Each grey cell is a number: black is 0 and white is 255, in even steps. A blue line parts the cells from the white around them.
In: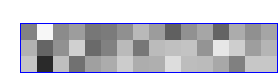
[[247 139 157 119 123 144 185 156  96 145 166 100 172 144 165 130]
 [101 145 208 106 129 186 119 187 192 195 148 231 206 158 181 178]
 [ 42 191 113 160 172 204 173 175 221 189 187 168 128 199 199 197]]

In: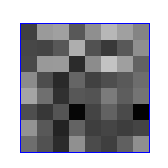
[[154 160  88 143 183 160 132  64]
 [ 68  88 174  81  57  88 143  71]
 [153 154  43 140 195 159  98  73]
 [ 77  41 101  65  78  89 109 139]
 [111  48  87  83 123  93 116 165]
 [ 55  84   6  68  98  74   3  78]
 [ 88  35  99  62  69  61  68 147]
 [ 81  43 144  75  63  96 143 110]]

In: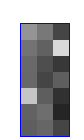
[[120  69 148]
 [ 97 217 115]
 [ 78  56 105]
 [ 69  94 104]
 [ 94  49 197]
 [110  37  98]
 [102  69  94]]

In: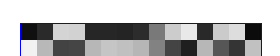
[[ 42 212 210  38  38  36  44 121 204 233  41 203 221  12  16]
 [184  67  69 183 197 192 182 130  68  31 183  86  52 193 242]]

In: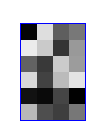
[[222  94 120   5]
 [202  52 153 236]
 [ 57 203 156  98]
 [ 66 187 228 217]
 [ 10  69   1  18]
 [ 78  62 119 184]]

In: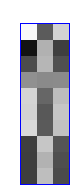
[[ 91 211 248]
 [177  63  19]
 [182  80  76]
 [138 139 144]
 [102 189 212]
 [ 88 198 210]
 [ 90 193 218]
 [198  85  63]
 [178  79  62]
 [190  75  62]]

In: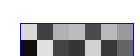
[[ 65 177 188  75 185 154 216]
 [223  68  53 209  57 100  14]]
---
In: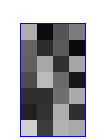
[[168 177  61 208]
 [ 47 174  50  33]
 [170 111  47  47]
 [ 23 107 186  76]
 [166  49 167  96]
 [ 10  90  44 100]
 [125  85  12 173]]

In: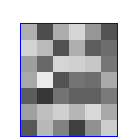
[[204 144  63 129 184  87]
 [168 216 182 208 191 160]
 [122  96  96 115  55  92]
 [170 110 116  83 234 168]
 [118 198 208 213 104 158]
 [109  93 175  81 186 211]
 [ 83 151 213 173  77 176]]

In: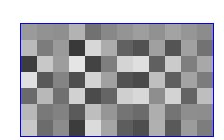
[[125 156  89 176  78  93 165 219  60 140 108 200]
 [141 142 116 174 107 116 150 190  90 130 121 184]
 [190 100 211 142 216 207 101  75 209 112 184 106]
 [124 163  95 191  74  82 161 211  78 132  89 224]
 [168 127 203  96 223 212 126  67 229 157 200  61]
 [114 161  84 160  82  97 172 215  57 154 124 186]
 [140 150 163 145 158 148 136 113 179 143 146 154]]

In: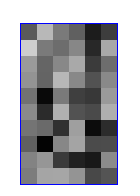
[[ 84  72 148 166 165 124]
 [139  24  33  58 150 131]
 [ 76  75 164 135   3  96]
 [ 44  12 159  48 106 116]
 [175  74  82 176  43 138]
 [154  56  63 122   9 114]
 [137  82 136 183 100 147]
 [109  59 169 136 101 154]
 [168  40 135 109 122 206]
 [ 61  28  96 122 184  90]]

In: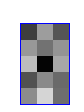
[[110 213 140]
 [106 138  81]
 [167   4 189]
 [148 114 152]
 [ 85 157  62]]

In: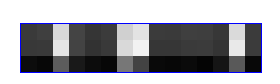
[[  8  89  21   4  10   7   9  67 119   7  12  25  92   7  12]
 [ 59 233  52  59  58  54  54 242 217  57  50  67 229  57  56]
 [ 59 218  55  62  63  58  59 227 208  59  53  68 216  63  58]]

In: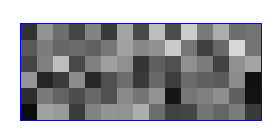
[[ 58 123 102 116  69  66 109 174 146 148 130  60 154 160  11]
 [ 19  96 142 127 118  22 146 116 138  80 104  77  99 121  45]
 [ 17 140  91  96 107  61 104  57 109  80  40 140  60  38 150]
 [164 144  66 124 144  80  95  53 144 159 127  73 189 128  69]
 [116 215 105  64 118 201 145 136 161 118  97 107 102 124  90]
 [115 110 172 122 204  76 190  73 163  58 130  69 109 146  50]]

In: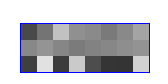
[[210  52  53  77 202  60 225  63]
 [147 142 135 130 123 134 148 136]
 [164 137 122 138 144 193 116  73]]
